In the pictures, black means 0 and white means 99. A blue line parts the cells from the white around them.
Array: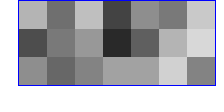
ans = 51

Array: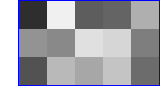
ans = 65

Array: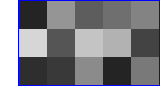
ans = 54

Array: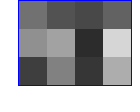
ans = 21

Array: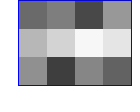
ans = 52

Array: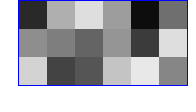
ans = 33

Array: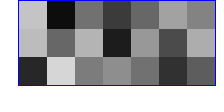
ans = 48
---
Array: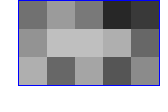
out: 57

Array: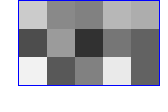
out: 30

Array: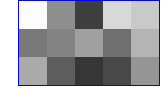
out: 47

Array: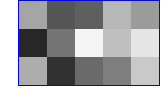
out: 15

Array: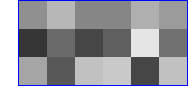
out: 21

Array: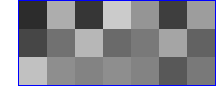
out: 27

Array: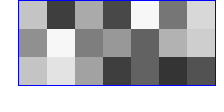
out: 56

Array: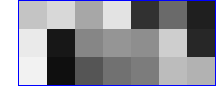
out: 91
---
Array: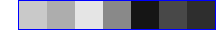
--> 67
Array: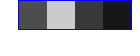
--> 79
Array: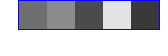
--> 54
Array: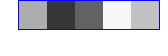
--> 21
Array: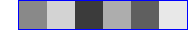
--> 82
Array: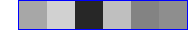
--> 81
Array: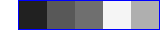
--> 34
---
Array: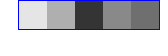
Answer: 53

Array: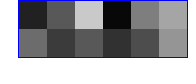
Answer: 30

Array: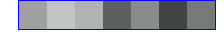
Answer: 26

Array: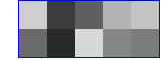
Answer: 52

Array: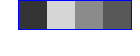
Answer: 54

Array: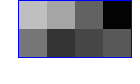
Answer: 27

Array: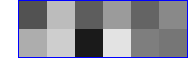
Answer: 49

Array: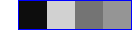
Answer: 45

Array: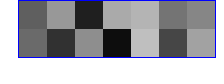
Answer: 27
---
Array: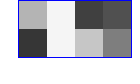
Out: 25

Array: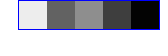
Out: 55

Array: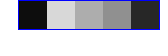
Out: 67

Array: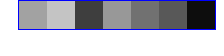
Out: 24

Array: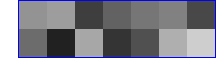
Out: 24

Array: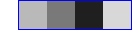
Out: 12

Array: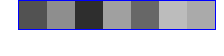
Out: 18
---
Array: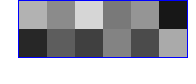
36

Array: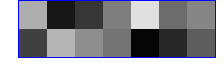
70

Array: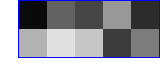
87

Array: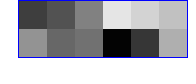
40

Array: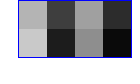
11

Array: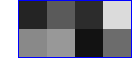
59

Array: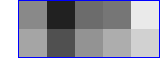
31

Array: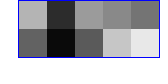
4
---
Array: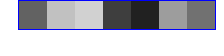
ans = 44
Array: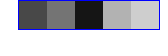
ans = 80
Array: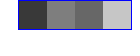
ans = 77
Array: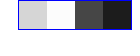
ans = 11
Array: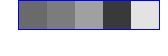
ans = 88
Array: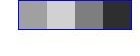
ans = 18
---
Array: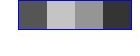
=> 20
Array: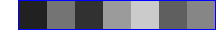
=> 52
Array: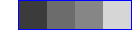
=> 83
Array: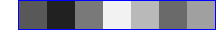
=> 62
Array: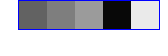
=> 91
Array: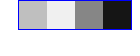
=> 8
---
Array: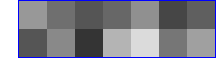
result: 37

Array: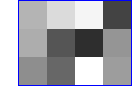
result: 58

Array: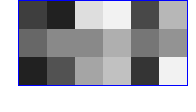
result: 57

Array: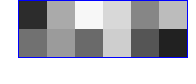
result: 73

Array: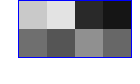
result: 8

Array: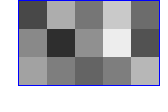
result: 32

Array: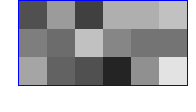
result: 45
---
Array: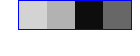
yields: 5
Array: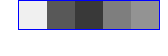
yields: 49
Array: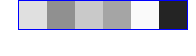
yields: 97
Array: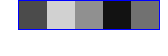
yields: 7
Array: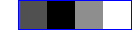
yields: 55
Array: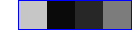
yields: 15
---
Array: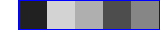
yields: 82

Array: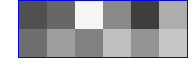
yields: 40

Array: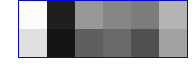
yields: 12

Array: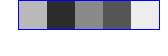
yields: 17

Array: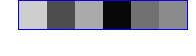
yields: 30

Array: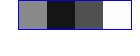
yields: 8

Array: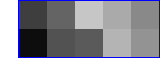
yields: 39

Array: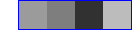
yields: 49

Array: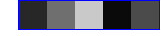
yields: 43

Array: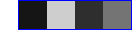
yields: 80
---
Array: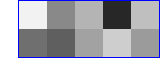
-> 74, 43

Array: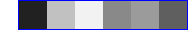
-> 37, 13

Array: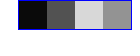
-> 57, 4

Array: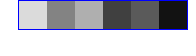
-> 7, 85

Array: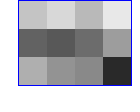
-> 90, 68

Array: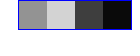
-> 4, 57

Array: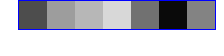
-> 51, 30

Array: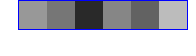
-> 73, 59

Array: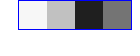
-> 45, 96

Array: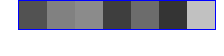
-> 75, 32
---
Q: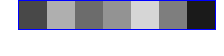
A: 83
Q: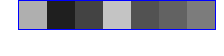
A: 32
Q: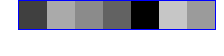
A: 0
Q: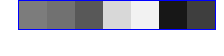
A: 94
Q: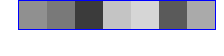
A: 83
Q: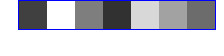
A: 84
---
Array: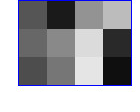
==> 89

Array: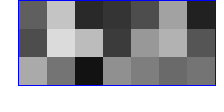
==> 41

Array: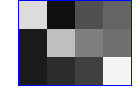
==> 25

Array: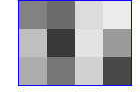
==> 81

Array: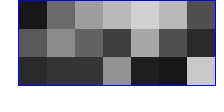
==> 9

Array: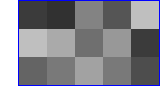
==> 47
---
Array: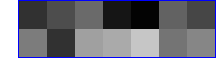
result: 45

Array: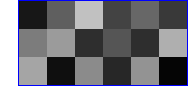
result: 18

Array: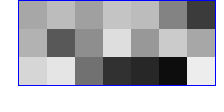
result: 79

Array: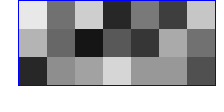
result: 66

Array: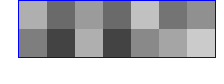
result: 64

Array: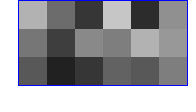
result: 69

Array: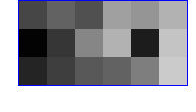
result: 11

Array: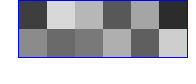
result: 37

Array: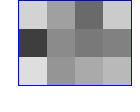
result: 47

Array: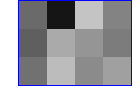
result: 58
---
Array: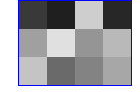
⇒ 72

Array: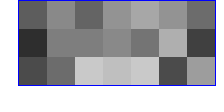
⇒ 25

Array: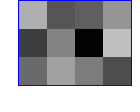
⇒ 74

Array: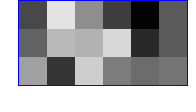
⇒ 35

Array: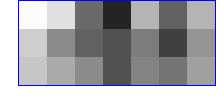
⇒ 58

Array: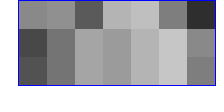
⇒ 53

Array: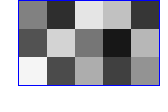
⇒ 71

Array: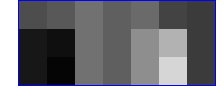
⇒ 23

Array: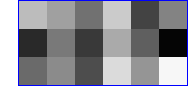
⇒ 2
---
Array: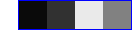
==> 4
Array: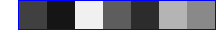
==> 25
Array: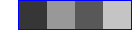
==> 21
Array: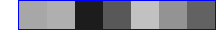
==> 65
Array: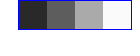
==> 16
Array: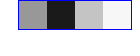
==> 59
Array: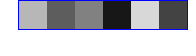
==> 71
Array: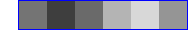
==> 45
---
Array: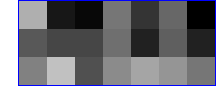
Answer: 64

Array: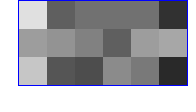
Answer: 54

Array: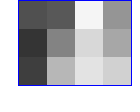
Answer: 71

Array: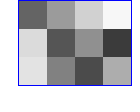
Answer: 50

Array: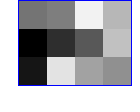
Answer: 88

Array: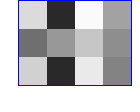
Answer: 16
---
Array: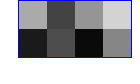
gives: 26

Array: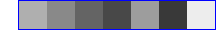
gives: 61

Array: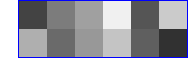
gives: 93

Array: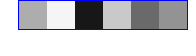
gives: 78

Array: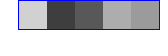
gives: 34

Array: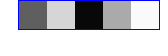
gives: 3
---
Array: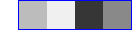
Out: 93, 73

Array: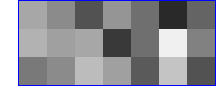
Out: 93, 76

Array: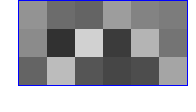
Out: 81, 73

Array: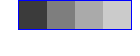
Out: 79, 66

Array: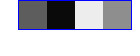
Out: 92, 55

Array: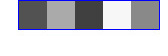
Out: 96, 66

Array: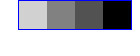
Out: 81, 50

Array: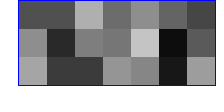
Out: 76, 68
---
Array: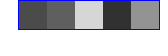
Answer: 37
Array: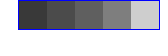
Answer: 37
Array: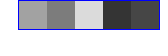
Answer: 48
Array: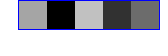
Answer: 42
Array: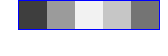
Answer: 60
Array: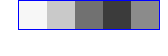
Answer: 54
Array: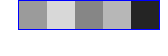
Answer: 60
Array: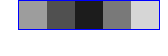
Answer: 47
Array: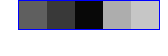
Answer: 37
